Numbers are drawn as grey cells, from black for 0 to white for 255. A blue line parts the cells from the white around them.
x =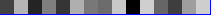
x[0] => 66
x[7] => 108
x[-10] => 175

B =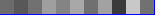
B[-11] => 108
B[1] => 88
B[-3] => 58
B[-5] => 112

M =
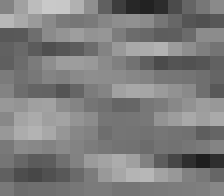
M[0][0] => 131
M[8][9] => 118
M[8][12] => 157
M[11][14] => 30
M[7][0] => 152
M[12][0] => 96
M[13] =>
[121, 108, 111, 111, 114, 119, 123, 123, 117, 117, 121, 122, 124, 125, 127, 135]
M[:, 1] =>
[161, 169, 89, 105, 108, 113, 109, 148, 164, 172, 139, 103, 77, 108]
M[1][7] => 134
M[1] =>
[183, 169, 154, 138, 122, 118, 122, 134, 142, 145, 139, 118, 103, 85, 80, 87]
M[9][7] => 110
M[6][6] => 124
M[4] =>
[95, 108, 123, 142, 157, 157, 153, 139, 128, 114, 95, 75, 84, 81, 85, 97]
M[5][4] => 128
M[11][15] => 46
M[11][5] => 130
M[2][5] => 158
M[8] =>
[136, 164, 171, 159, 163, 148, 140, 118, 117, 118, 120, 147, 157, 169, 159, 170]
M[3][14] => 127
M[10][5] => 131
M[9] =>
[152, 172, 179, 168, 150, 135, 130, 110, 117, 116, 114, 118, 115, 113, 94, 101]
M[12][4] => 88
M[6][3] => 99
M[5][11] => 119
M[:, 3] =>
[201, 138, 139, 79, 142, 132, 99, 162, 159, 168, 131, 93, 80, 111]
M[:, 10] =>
[34, 139, 104, 172, 95, 131, 166, 119, 120, 114, 108, 129, 183, 121]
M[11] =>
[117, 103, 91, 93, 112, 130, 155, 163, 172, 160, 129, 93, 70, 46, 30, 46]

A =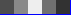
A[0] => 77
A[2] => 238

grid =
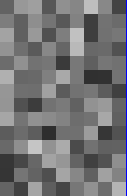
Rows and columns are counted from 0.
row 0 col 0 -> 99
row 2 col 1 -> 96
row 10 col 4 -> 171
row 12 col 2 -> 99
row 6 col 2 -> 110
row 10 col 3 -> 146
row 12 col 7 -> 161
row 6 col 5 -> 114
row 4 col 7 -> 118
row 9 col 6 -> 156
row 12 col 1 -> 117
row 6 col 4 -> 91
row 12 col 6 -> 96
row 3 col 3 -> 136
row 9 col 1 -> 108
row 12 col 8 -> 131
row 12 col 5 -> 135
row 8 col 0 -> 166
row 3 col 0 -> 147
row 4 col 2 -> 114
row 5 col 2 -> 105
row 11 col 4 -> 150
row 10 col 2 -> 197
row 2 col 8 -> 119
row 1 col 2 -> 142
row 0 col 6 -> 190
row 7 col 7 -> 154
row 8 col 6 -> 114
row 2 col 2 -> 153
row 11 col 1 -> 71
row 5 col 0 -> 176
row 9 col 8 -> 82
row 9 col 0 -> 92
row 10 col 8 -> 98
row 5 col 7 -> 49

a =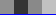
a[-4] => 144
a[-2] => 137

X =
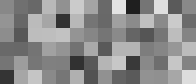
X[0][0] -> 136
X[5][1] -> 166
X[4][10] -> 137
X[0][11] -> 223
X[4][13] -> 131
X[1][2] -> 187
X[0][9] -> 31
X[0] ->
[136, 112, 104, 184, 145, 203, 164, 105, 227, 31, 117, 223, 90, 137]
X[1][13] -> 107
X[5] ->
[52, 166, 197, 138, 118, 176, 82, 145, 99, 90, 146, 144, 167, 221]
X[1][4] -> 50
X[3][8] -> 180
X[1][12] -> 203
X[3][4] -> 148
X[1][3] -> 166
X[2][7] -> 117
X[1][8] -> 160
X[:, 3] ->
[184, 166, 190, 161, 128, 138]
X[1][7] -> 104
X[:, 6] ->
[164, 117, 134, 169, 88, 82]
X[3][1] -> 104
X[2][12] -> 189

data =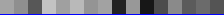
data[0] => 164
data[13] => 91
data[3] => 195
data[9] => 152
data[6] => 148
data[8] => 34

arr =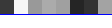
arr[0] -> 57
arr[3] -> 171
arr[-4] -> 160

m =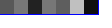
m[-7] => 88
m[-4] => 119
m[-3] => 94
